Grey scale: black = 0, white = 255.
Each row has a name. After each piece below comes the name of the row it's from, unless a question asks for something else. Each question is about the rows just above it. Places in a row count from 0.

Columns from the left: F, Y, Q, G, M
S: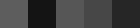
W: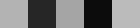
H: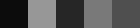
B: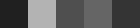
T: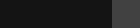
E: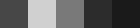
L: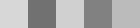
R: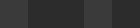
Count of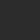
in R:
3
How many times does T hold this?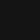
4
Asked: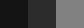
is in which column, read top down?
G
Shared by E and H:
[121]
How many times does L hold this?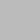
1
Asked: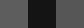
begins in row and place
S, 0

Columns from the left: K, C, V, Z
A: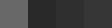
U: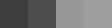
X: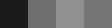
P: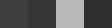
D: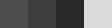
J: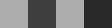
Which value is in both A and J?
[41]
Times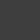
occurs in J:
1
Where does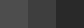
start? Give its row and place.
D, 0
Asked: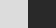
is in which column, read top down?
Z
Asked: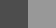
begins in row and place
U, 1
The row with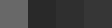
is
A
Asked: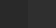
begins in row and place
A, 1

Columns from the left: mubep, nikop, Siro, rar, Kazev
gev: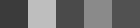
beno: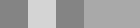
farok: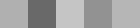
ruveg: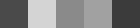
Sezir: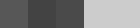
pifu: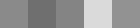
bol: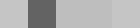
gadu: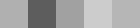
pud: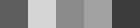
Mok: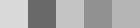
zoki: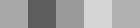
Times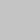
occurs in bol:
2
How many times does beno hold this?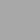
2

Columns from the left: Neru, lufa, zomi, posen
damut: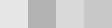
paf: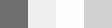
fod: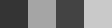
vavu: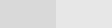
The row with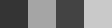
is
fod
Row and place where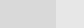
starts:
vavu, 0
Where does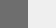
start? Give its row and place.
paf, 0
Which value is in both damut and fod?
[201]
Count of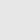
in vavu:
2
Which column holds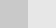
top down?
posen

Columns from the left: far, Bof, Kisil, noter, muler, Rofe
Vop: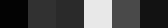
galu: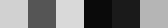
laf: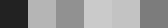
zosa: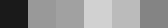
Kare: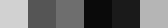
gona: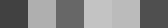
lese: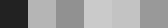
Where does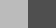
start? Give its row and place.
gona, 4
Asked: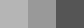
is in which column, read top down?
Bof

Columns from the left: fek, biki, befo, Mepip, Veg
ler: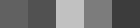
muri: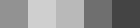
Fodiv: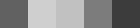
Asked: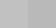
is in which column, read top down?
befo
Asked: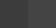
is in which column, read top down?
Veg
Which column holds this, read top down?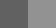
fek

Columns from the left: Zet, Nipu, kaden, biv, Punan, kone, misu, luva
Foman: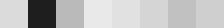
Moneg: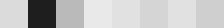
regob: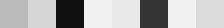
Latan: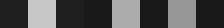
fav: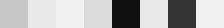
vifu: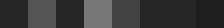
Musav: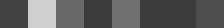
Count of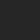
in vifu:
4
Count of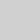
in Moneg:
1
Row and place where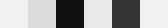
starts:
fav, 2
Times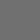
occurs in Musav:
1
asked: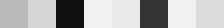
regob
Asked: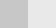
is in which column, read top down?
Nipu
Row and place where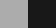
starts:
Latan, 4

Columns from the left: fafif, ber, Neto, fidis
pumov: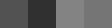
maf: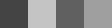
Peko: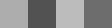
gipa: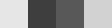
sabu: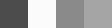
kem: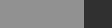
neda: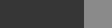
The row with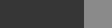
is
neda
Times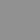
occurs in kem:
3
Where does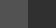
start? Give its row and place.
pumov, 0
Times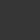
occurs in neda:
3
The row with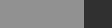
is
kem
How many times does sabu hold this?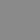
1

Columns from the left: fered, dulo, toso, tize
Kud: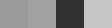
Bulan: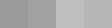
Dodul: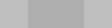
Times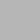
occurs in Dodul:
0
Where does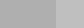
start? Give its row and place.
Dodul, 1
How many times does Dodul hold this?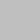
2
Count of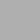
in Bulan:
0
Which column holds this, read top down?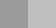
fered
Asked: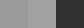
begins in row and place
Kud, 0

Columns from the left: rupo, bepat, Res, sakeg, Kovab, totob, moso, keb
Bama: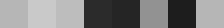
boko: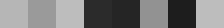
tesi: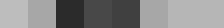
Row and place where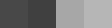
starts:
tesi, 3
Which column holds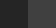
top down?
Kovab
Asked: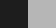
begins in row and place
Bama, 6
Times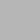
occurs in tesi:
2
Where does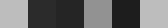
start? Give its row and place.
boko, 2
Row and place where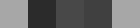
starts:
tesi, 1
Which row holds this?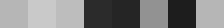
Bama

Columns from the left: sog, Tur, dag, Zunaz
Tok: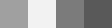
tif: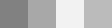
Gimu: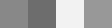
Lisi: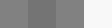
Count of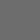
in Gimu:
1
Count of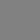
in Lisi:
2
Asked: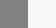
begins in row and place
Lisi, 2
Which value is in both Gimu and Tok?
[242]

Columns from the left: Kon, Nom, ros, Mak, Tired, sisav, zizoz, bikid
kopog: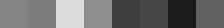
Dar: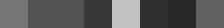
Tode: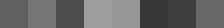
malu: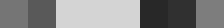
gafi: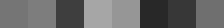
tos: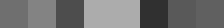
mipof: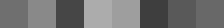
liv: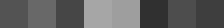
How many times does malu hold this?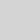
3
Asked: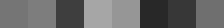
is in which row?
gafi
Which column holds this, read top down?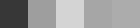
Mak
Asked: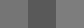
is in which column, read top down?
Nom

